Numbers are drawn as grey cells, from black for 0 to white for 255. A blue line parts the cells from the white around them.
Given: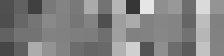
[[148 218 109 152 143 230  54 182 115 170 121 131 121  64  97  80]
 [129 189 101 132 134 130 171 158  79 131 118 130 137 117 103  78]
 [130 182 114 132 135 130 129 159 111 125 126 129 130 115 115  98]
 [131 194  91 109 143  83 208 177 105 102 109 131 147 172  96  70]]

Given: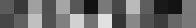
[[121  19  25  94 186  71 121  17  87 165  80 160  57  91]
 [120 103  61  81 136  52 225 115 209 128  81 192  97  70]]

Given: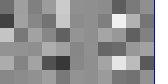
[[143 122  93 140 143 144 203 156 128 159 111]
 [117 178 240 127 143 140 199 115 135 161  66]
 [129  96 152 165 143 148  97 135 162 120 196]
 [161 152 107 102 144 135 160 174 143 146 147]
 [ 89 188 230 164 143 136  56  81 163 132 172]
 [145 114 119 155 143 147 121 158 145 140 136]]

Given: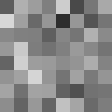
[[169 119  73 205 127 157 176  93]
 [117  84 151  45 150 105 160 215]
 [138 177 117 134  95 127 128 136]
 [116 136 154 128 114 125 201 152]
 [131 173 148 140 154 157 208 100]
 [149 122 162 116 149 213 162 147]
 [117 114  80  98 161 163 113 164]
 [125 106 165 193 101 152 100 141]]

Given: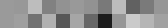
[[150 122  97 188 121 146 153 146 129 189 152 154]
 [161 181 202 150  28 103 166  87 177 114 159 154]]

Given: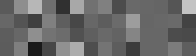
[[195  85 101 103 105  76 128 113 168  48 111 183 142  90]
 [ 67 106 104 102 157 107  93 103  71  94 128  63  84 103]
 [ 74  76 103 103 133  99 105  95  81 108 115 143 103  93]
 [ 94 124 103 103  60  93 116  78 173 145  71  26 127  92]]

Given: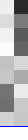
[[ 43 238]
 [124 220]
 [ 91 241]
 [100 251]
 [215 194]
 [170 199]
 [235 116]
 [201 111]
 [198 210]]
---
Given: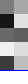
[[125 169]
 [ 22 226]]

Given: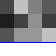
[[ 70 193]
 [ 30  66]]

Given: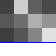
[[ 65 206]
 [ 87 110]]

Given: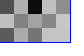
[[ 81 176]
 [192 130]]

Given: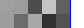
[[159 156]
 [157 109]]

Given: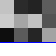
[[195  43]
 [204 165]]
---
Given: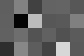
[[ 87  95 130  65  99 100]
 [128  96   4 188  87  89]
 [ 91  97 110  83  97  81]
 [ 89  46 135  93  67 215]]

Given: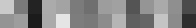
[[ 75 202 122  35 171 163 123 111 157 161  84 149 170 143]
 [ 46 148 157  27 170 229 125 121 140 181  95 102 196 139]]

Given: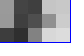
[[200 154  68  63 197]
 [204 153  63  78 144]
 [220  61  47 130 216]]

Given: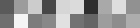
[[145  90 156 204  71 214 219  46 169 222]
 [173 111 244 124 136 225 114 101 157 141]]

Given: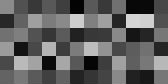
[[ 71 139  81  56  88  63   3  89  57 112   8   9]
 [ 80  39  98 159 124 138 205 128 160  36 212 207]
 [119 113 127  82  54  91  33  56  58 137  21  37]
 [ 37 156  18  72 180  60 124 189 146  72  93 113]
 [184  73 186 163  10 167  88   5  61 161  95 120]
 [119  99 120  90  64  97  35  53  68 137  33  23]]

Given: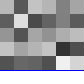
[[165 184  88 195 181 129]
 [ 91  94 222  74  99 128]
 [189 149  84 166 146 174]
 [ 79 195 164 180 196  51]
 [212  82 103  99  80 240]]

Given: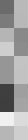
[[185 107]
 [184 123]
 [137 181]
 [140 206]
 [195 150]
 [194 150]
 [159  63]
 [164  62]
 [219 240]
 [206 182]]

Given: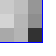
[[150 202 190]
 [142 212 182]
 [ 50 169 180]]

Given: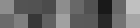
[[192 142  83  82  75 141 104  81  25 103]
 [166 107 127  55  97 161  90  89  40 115]]
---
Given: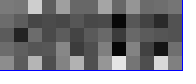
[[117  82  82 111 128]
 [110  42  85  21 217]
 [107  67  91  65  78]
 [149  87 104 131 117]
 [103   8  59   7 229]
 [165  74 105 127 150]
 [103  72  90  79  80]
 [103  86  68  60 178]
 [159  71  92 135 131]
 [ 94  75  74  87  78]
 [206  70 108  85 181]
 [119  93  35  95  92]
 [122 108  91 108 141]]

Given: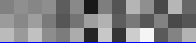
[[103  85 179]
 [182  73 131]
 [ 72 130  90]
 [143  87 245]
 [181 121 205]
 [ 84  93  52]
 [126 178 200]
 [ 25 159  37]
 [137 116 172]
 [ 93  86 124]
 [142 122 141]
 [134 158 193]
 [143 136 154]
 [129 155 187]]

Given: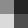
[[ 37  79]
 [140 218]]

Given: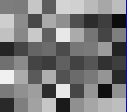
[[189  12 127  34  62  40 145 190]
 [167  62  69 156  49 149  15 183]
 [186  44 117 122  85 121 150 166]
 [208  79 171 119  66 107  70 144]
 [212 143 232  75  96  82 233  26]
 [ 93 170  96 108  60 174  44 199]
 [198  72 201 101  68  90 158 162]
 [123 140 136  69 139 171 144 127]
 [125 206 193  37 112 240 122  41]]

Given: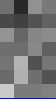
[[121  98 140  97 118  83 129]
 [145  83 134 136  81 111 123]
 [ 41  65 102 110 179 176 123]
 [112  73 147 111 117 106 201]]

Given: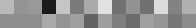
[[176 139]
 [130 119]
 [220 149]
 [113 159]
 [146 108]
 [113 127]
 [225 158]
 [169  99]
 [122 159]
 [197 147]
 [ 26 170]
 [153 141]
 [147 141]
 [185 142]]
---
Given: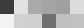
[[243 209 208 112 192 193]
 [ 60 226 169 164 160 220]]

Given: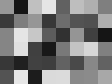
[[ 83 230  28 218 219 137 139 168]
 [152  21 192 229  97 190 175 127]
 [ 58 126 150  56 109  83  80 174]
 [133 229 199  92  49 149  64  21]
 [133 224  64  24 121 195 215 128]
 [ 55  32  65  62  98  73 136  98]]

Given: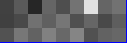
[[ 82 119  98 129 104 133  81  98 103]
 [ 65  90  38 101  78 115 225 101 114]
 [ 64  73 113  96 118  80 102  73  94]]

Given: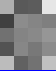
[[188  97 114 193]
 [175  89  92 230]
 [ 64 140 133 127]
 [113 132 137 150]
 [ 83 135 120 139]]

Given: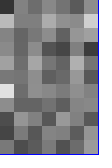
[[121  77  91 123  81 108 155]
 [ 52 130 109 136 115  90 141]
 [186 127 127 172 144 139 207]
 [132 101 120 141  97 150 160]
 [138 102 140  83  70 128  60]
 [161 110 166 118  99 176 116]
 [120 117 142  95 105 152  88]
 [225 109 143 136 123 143 130]
 [141 100 100 114  94 133 136]
 [ 77 149 129  87 153 129  88]
 [ 69 123  87 132 128  92 149]]

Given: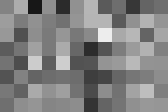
[[111 142 149 133 136 141  52 100 116 144 152 150]
 [131 172  23 143  43 145 182  90 110  55 100 110]
 [157 124 145 125 113 149 181 181  90 145 179 148]
 [152  80 142 122 150 120 138 237 169 183 100 165]
 [ 92 117 161 122 171 103  44  84 125 155 178 128]
 [115  77 204  93 206  82  84 148 154 185 147 146]
 [ 83 130 100 109 113 109  62  69 102 118 125 141]
 [120  98 170 146 159 114  75 141 114 163 190 127]]
